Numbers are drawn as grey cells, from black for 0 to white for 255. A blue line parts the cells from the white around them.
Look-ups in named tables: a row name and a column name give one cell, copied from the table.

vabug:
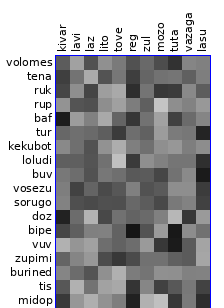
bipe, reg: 21
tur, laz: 106
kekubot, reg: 127
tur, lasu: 36
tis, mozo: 65
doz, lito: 72
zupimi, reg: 75
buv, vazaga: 138
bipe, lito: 129
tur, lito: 94
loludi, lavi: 95
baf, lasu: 133

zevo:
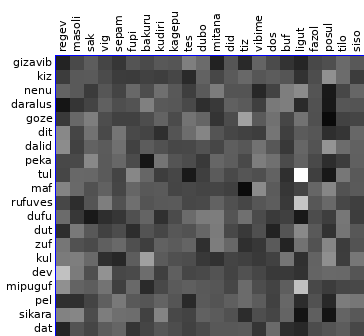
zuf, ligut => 114
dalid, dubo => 82
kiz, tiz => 104
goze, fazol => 80
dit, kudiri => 47
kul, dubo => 56
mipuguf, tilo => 70
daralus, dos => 121
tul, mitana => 91
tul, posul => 24
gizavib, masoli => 73
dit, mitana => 84
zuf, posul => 134
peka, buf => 75
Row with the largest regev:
dev

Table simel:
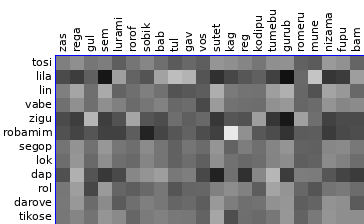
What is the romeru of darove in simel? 94
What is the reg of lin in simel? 115
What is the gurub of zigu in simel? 24
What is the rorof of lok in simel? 105
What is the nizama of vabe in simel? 148
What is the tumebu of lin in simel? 158
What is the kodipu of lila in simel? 96
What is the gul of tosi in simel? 118
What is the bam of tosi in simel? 101
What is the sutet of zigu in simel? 55
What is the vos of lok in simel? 95

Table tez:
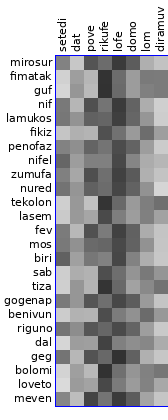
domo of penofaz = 99
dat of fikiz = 176
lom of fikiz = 109
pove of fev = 81
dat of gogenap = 150
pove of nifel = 128
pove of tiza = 180
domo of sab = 148
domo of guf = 156
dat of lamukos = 147
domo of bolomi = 149

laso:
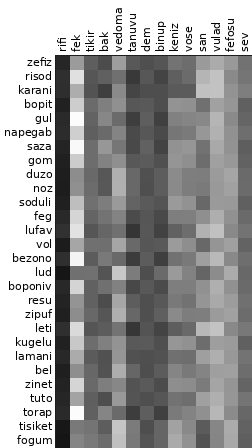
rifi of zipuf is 32
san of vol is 104
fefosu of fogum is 169
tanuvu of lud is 124
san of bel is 132
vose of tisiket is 137
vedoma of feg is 131
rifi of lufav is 49
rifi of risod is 47
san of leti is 184
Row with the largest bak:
saza

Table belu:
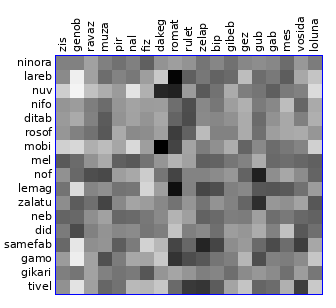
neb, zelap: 98
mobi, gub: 137
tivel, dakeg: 199
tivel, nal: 185
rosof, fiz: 141
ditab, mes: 168
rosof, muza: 88
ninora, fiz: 96
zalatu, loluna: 87
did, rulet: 128
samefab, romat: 69
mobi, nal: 217
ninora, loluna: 124
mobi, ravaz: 175
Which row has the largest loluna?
nuv

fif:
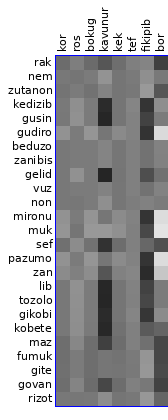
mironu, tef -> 130
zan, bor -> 198
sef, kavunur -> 50
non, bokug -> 123
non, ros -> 119
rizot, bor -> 101
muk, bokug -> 152
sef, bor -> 80
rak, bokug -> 107
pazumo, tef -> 130

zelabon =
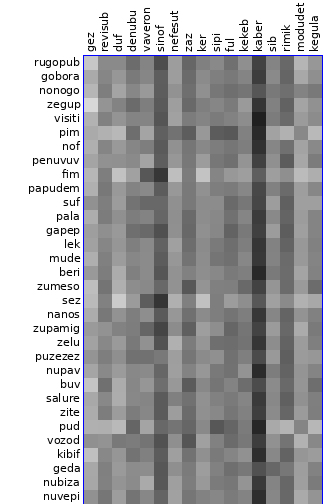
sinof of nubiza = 88
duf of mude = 156
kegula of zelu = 127
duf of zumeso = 175
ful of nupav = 114
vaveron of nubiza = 170
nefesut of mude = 151
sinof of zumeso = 104
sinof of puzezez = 121
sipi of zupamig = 142
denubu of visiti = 132
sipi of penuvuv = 119
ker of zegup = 127
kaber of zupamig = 67
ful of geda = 111
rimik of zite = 102
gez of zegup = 216
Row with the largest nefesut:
fim

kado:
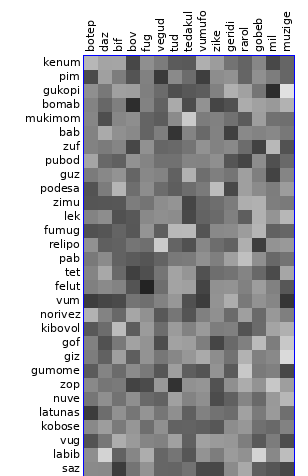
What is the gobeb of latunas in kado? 122
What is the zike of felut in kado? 145
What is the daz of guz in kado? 136
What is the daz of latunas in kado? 109
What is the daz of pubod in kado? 104
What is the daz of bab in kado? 170
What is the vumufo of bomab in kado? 146
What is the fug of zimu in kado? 116
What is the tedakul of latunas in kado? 95
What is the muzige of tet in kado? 166
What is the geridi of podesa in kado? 72
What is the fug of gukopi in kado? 127

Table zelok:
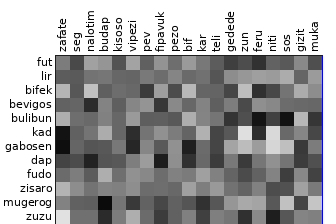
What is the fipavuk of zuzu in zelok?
60
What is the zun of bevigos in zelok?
74
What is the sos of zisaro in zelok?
81
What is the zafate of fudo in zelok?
107
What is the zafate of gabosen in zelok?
14
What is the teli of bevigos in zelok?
95
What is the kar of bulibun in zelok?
132
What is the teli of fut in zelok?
92
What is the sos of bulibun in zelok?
18
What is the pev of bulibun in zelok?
94
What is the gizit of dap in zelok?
60
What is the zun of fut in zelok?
77
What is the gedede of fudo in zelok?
100
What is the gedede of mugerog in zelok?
150
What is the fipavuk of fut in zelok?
147
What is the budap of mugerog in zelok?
11
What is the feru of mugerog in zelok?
164
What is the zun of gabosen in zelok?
188

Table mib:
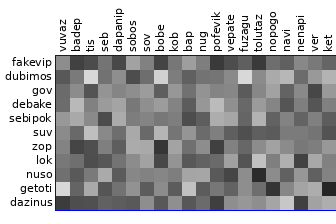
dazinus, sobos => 89
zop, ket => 152
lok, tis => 78
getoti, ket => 38
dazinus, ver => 162
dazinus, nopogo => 165
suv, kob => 117
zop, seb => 127
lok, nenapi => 66
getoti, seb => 85
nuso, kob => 126
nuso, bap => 165
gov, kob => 151

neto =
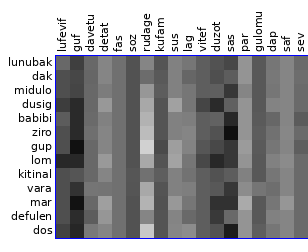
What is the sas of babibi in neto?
40
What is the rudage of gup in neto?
209
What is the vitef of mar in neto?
94
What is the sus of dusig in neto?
161
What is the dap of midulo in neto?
118
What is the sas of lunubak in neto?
71
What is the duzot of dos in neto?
82
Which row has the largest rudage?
gup

